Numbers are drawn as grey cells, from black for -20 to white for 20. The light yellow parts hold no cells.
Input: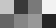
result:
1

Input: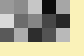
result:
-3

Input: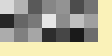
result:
-4

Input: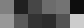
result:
-6

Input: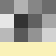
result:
-12

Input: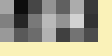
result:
-14

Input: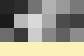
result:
9

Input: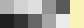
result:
-12

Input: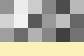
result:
18

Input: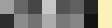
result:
2
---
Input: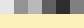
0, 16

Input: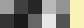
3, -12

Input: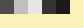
-16, -8

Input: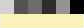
-20, 13

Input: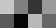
4, -6

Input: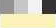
-12, 3
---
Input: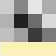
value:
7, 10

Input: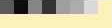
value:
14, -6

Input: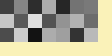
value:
-1, -8

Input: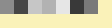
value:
-1, 2

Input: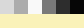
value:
-19, 14

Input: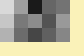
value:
-2, 8
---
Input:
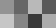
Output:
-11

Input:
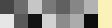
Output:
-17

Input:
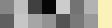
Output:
6

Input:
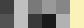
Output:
-11

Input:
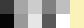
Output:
16

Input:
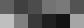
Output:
-11
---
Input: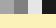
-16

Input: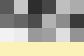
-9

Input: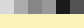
4

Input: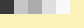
15

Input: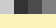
0

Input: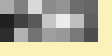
2

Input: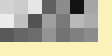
-5

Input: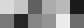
7
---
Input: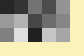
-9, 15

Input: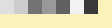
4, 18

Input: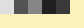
1, 15

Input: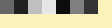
16, 16

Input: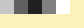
-15, 20

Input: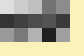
-8, 15

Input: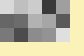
8, 15

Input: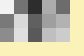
-5, 18

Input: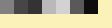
9, 13
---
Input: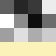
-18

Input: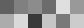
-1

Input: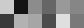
15

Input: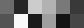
-17

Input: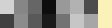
11

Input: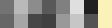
11
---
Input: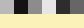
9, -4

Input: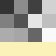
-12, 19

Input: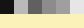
-17, 16

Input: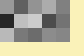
4, 1

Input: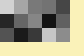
13, 2

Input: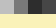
10, -9

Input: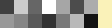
-10, -17
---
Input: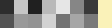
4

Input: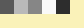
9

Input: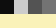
12

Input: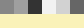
5

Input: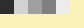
13

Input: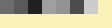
-6

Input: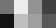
10

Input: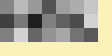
13

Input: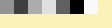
-10

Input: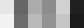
-3
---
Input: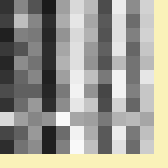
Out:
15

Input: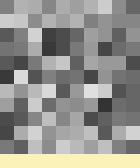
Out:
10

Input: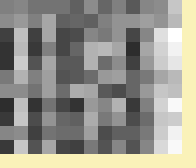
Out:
1

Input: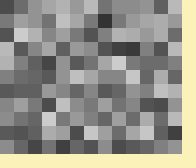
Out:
-4

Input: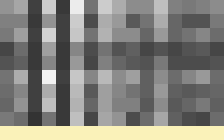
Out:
-8

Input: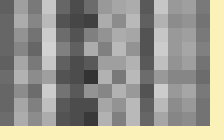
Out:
1
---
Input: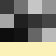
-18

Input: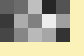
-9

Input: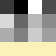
7

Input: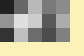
-12

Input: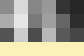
-7

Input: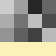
3

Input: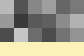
-8

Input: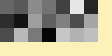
-8

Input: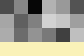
7

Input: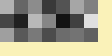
5
